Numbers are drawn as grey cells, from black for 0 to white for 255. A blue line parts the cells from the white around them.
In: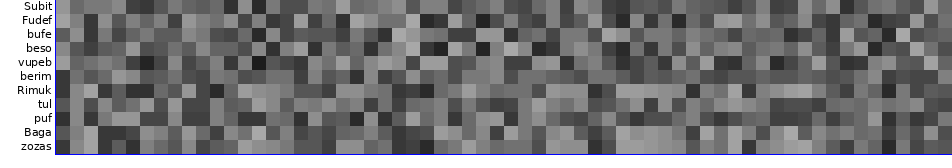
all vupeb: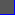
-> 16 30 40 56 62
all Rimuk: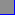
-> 15 21 22 37 38 44 52

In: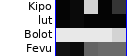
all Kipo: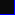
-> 2
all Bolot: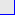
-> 1 2 3 4
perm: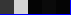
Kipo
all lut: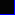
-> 1 3 4 5
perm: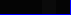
lut
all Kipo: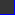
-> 5
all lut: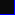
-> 2

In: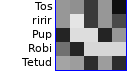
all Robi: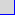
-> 3 4 5
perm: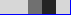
Robi
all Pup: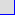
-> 2 3
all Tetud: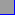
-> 2 4

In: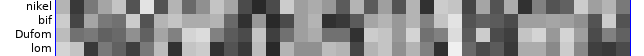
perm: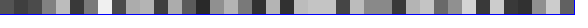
lom
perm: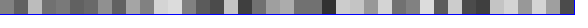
Dufom
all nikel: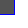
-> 6 8 25 32 36
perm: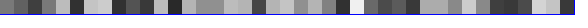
lom
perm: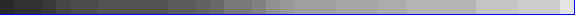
nikel
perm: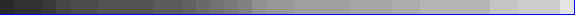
bif
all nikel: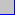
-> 5 12 29

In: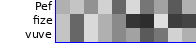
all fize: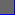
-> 2
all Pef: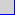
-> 4
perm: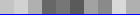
vuve

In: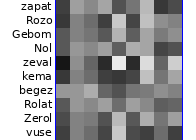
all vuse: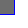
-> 3 8
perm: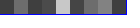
vuse
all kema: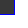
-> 1 5

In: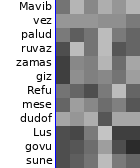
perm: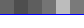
sune
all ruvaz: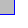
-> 2 4

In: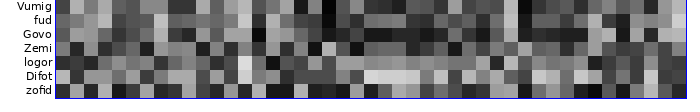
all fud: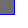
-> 17 23 32 38
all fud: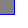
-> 43
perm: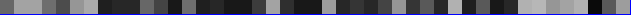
Govo
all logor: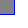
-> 7 10 26 28
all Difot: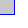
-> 26 35 38 43

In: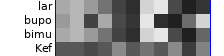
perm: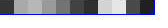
lar
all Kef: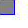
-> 11

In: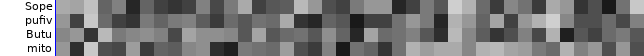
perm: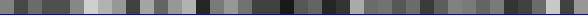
pufiv
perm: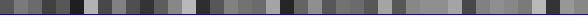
Butu
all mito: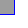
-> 6 17 27 34
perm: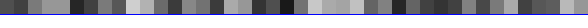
Sope
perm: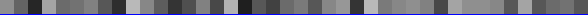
Butu
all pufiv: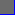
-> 4 13 16 40

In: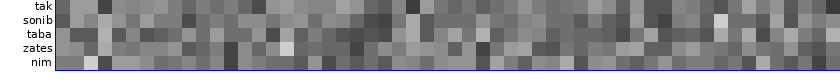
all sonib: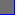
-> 11 13 19 28 29 30 33 36 37 49 50
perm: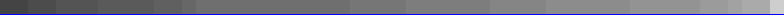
nim
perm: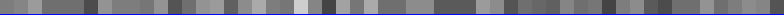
sonib

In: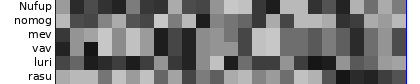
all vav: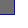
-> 17 18 23
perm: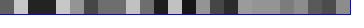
vav
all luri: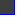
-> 5 7 15 16 18
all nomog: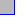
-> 1 10 18 19 25

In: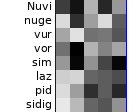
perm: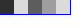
nuge
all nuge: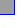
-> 3
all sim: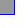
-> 1
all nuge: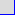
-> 1 4

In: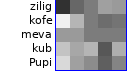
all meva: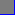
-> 3 4 5
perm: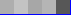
kub
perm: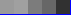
zilig
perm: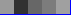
zilig
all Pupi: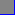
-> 5

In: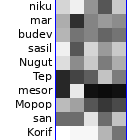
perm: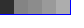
mar
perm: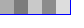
Nugut
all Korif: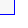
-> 2 3
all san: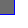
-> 1 2 4
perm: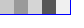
sasil

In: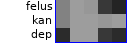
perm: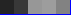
felus
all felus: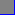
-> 1
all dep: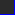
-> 1 5
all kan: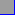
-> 2 3 5
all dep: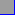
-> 2 3
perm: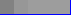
kan
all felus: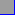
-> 2

